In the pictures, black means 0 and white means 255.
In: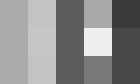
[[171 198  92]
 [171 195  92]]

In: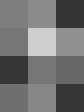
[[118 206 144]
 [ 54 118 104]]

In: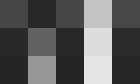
[[ 41  97  40]
 [ 37 151  36]]

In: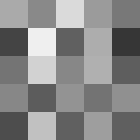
[[ 68 239  96]
 [116 210 135]]

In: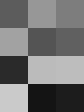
[[162  84  96]
 [ 42 187 189]]

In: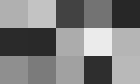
[[ 42  41 172]
 [143 123 161]]

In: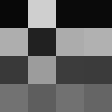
[[174  33 172]
 [ 57 156  60]]

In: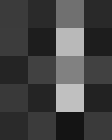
[[ 60  29 185]
 [ 36  65 129]]

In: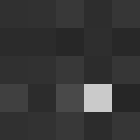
[[43 43 39]
 [48 49 56]]
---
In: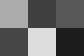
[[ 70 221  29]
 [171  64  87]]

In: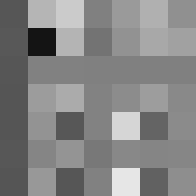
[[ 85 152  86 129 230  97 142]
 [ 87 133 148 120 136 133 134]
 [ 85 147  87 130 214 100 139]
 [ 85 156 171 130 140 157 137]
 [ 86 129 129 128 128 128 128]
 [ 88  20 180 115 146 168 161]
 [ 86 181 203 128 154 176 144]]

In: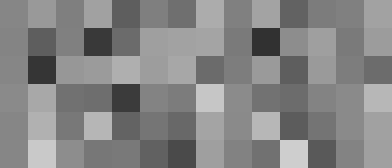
[[134 201 141 119 121  97  74 159 130 113 206  89 131 160]
 [134 177 120 182  99 117 104 164 138 183  92 116 138 161]
 [138 168 113 110  59 131 124 198 139 114 108 131 138 183]
 [134  53 151 155 175 157 167 107 125 154  94 154 125 108]
 [132  94 128  57 107 159 162 164 122  49 141 159 122 156]
 [134 153 127 161  94 127 111 172 128 163  98 124 128 162]]

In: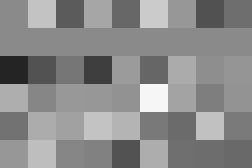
[[151 190 134 129  82 173 111 109 105]
 [114 172 161 195 180 121 107 193 122]
 [174 134 152 151 146 246 163 126 147]
 [ 36  82 118  62 155 102 171 142 149]
 [138 138 138 138 138 138 138 138 138]
 [138 195  91 166 103 203 151  81 110]]

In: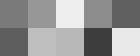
[[ 94 190 184  61 233]
 [122 151 238 140  95]]

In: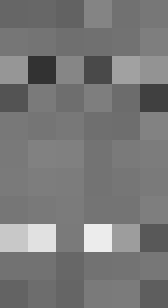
[[ 99 109 101 122 123  94]
 [114 114 103 114 115 119]
 [200 225 122 236 157  88]
 [118 121 123 116 116 126]
 [122 125 124 115 118 122]
 [121 129 128 115 122 124]
 [120 117 120 111 110 130]
 [ 83 122 110 126 108  64]
 [150  50 134  73 161 147]
 [118 116 111 112 114 126]
 [102 103  98 132 113 119]]

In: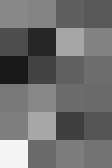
[[245 106 125 115]
 [127 168  63  85]
 [120 135 108 106]
 [ 25  67  96 110]
 [ 77  38 166 130]
 [136 131  95  88]]

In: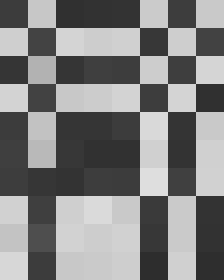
[[215  60 200 202 206  45 208  46]
 [195  78 210 205 209  55 202  50]
 [209  63 207 218 201  58 202  51]
 [ 61  54  51  61  60 222  64 209]
 [ 63 185  55  49  49 208  51 208]
 [ 60 194  53  53  60 217  52 201]
 [211  66 200 204 211  61 212  48]
 [ 53 178  53  63  61 205  62 213]
 [207  67 212 205 208  55 206  66]
 [ 60 199  48  50  51 203  61 201]]
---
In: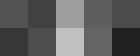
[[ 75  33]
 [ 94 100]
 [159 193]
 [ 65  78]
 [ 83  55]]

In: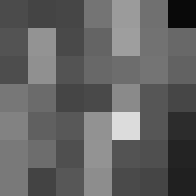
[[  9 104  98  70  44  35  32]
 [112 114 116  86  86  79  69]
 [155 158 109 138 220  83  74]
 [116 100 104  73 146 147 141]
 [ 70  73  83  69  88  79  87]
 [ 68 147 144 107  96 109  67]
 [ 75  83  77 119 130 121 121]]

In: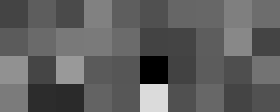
[[109  68 115  81]
 [127 136  78  68]
 [103  93  92 103]
 [102  68  66  80]
 [ 80  67   0 219]
 [ 94 107  86  87]
 [129 122  90  99]
 [ 74 121 153  42]
 [ 93 106  69  44]
 [ 68  91 145 123]]

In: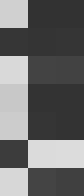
[[ 50  53  66  51  51 220  64]
 [ 50  52  67  51  53 219  68]
 [208  54 217 200 204  60 215]]

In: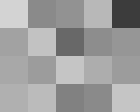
[[ 60 150 156 197]
 [184 141 173 138]
 [146 104 197 129]
 [138 194 156 187]
 [211 162 168 176]]

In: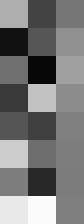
[[118 144 160 140 128 125 124 126]
 [ 67  86   7 194  63 110  40 251]
 [174  17 111  57  85 204 125 233]]

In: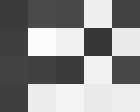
[[ 66 234  70 237]
 [238  54 241 233]
 [ 72 240  59 243]
 [ 75 252  65 235]
 [ 59  63  67  63]]

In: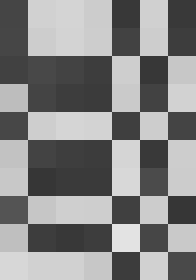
[[ 57  61 199 210  68 205 204  54 201  73]
 [208 205  55  66 205  57  75 204  70 209]
 [ 56  66 206 202  63 213 216  64 227  60]
 [204 205  61  59 211  60  58 206  61 199]
 [212 211  67  61 213  62  58 207  56 209]
 [209 205  72  68 206  67  54 198  61 209]
 [ 69  70  65 189  71 194 200  84 191 215]]

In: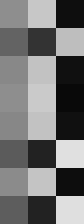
[[ 14 190  16   9  16 224  13 223]
 [199  51 194 202 194  34 196  34]
 [142  99 136 142 135  91 139  93]]
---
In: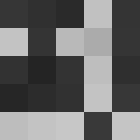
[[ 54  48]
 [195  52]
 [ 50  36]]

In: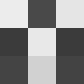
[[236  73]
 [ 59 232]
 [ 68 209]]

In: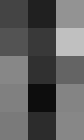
[[ 68  32]
 [ 83  57]
 [135  48]]

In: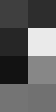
[[ 63  45]
 [ 38 234]
 [ 18 135]]

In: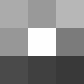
[[171 153]
 [151 254]
 [ 74  64]]

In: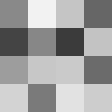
[[137 242]
 [ 68 135]
 [157 199]]
